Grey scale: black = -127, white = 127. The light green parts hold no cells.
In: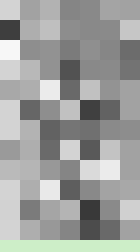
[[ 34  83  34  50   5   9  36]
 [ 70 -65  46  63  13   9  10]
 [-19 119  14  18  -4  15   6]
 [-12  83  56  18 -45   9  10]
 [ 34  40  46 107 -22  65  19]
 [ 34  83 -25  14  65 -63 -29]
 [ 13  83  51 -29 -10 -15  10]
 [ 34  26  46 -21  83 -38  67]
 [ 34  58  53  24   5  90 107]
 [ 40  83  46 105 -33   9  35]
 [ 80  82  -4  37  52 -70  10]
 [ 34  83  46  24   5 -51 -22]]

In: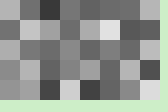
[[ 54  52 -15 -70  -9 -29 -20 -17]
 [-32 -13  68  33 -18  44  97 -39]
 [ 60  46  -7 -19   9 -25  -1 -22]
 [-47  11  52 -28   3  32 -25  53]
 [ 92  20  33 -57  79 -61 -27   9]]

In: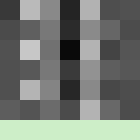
[[ -46  -70   58    9  -91   50  -49]
 [ -51  -52  -32   -7  -84   10  -25]
 [ -42  -46   71  -14 -117   51  -59]
 [ -40  -47  -39   -7  -69   18  -33]
 [ -50  -47   52    4  -88    9  -55]
 [ -51  -34  -43  -20  -52   51  -23]]

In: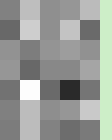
[[ 59   1  62  15  22]
 [-21 -23  78  15  67]
 [ 17  18  -2  20  29]
 [ 37  22 -23   8   8]
 [-10 -13 125 -21 -85]
 [ 73   0  60  14  22]
 [ -5  -3  60   2 -18]]

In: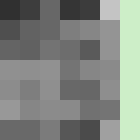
[[ 68 -79 -66 -24 -74 -67]
 [ 20 -48 -29 -24  -1   6]
 [ 19 -27 -30 -12 -18 -37]
 [ 10  16  15  17 -11   6]
 [ 14  12  -1  15 -23 -24]
 [-11  24   6  11  10 -14]
 [ 32 -22 -22  -4 -40 -52]]

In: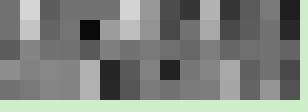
[[ -97  -13   84  -34  -13  -13  -13   83   24  -51  -73   51  -73  -36
    -6]
 [ -87  -13   68  -27  -12 -117   28   61   19  -55  -13   40  -54  -34
   -13]
 [ -27  -34    4  -13  -14  -38   -1  -13   -6  -17  -24   -2  -25  -17
   -13]
 [ -55   13    1    7    4   48  -90  -38    1  -93   -8    5   40  -31
   -13]
 [ -44  -13   -7    5    3   50  -86  -42   -4  -13   -4   -3   38  -27
    21]]

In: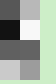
[[  56  -40]
 [ 120 -109]
 [ -28  -31]
 [  28   74]]

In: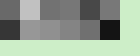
[[  -7  -22   65  -13   -8  -55]
 [-107  -73   23   16    4  -15]]

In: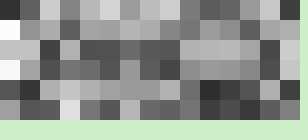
[[-65 -77 -31  76   3  55  83  27  59  77  -4 -34 -26  25  71]
 [ 47 124  19  44 -33  36  32  52  44   6  -9  28  13 -33  38]
 [ 76  65  66 -60  49 -46 -45 -20 -38 -41  49  54  56  37 -54]
 [ 70 119  35 -46 -11 -18 -43  24 -35 -57  13  26  22   7 -49]
 [-63 -41 -72  48  68  48  33  25  26  50 -17 -80 -64 -43  47]
 [  0  31 -41 -36  95  -9 -40  53 -22 -30 -11 -64 -50 -69 -34]]
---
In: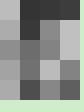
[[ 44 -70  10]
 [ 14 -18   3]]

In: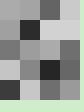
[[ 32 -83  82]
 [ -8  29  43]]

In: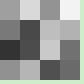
[[ -6 -54  62]
 [-76 -51  73]]

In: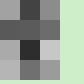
[[-38 -36 -19]
 [ 42 -82  71]]

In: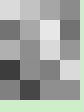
[[-12  40 103]
 [ 48  14  89]]

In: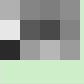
[[103 -38 -54]
 [-85  28  54]]

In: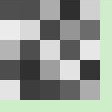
[[107  89 -56]
 [ 52 -49  92]]

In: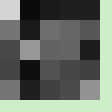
[[ -11 -101  -17]
 [ -55   23  -28]]
